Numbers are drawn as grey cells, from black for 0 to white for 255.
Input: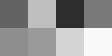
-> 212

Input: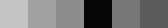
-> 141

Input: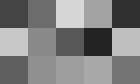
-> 157

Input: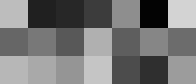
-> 149

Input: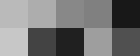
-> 32

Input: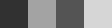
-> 84
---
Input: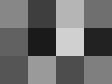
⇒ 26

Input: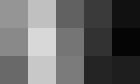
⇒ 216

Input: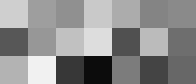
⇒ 151

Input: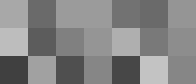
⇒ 92

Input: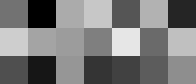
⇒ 164

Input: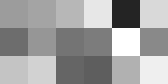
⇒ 150

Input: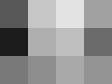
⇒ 175
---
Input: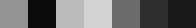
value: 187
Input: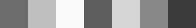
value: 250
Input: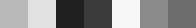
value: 32
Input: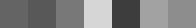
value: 120
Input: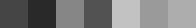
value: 134
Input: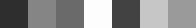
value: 106
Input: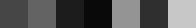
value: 28
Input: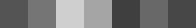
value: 207
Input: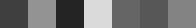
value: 36
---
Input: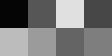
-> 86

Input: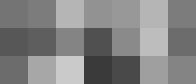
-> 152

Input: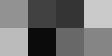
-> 65

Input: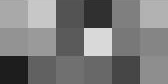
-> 48

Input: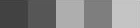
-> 174

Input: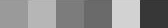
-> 105

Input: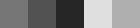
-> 38

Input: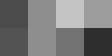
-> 142

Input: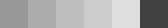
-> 204
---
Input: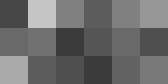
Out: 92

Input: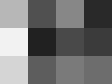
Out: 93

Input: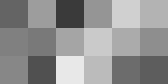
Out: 80

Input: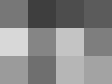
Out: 111

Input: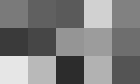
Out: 185

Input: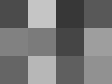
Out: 183

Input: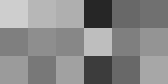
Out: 120

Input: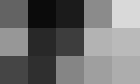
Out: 47

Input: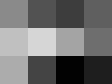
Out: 68

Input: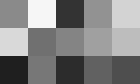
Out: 119
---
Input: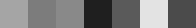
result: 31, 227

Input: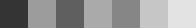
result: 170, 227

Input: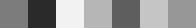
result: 182, 242

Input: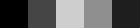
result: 206, 206

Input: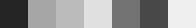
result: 224, 239

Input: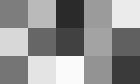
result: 65, 250

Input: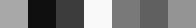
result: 249, 249
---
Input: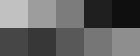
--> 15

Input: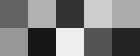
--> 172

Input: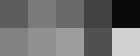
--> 10

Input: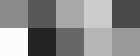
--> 73

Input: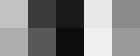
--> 139

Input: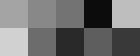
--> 190
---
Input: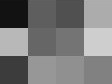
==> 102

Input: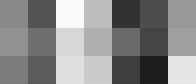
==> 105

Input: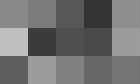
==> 79

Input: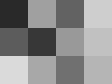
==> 55

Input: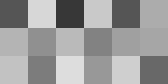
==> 130

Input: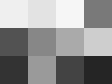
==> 135

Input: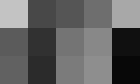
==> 116

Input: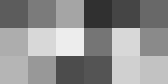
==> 117
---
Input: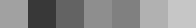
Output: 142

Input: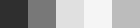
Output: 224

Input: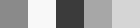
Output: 59

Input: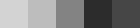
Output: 131

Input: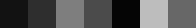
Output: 75

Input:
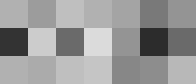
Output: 219

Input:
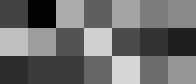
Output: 207
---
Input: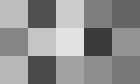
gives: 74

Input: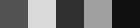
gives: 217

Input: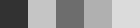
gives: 197

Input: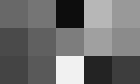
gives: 89

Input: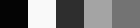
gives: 249

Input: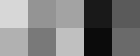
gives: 121

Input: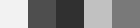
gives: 78
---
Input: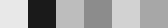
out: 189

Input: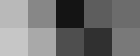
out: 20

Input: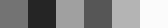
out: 160

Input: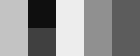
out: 237

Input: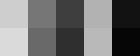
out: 62

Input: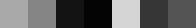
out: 19

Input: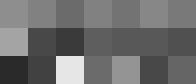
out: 107
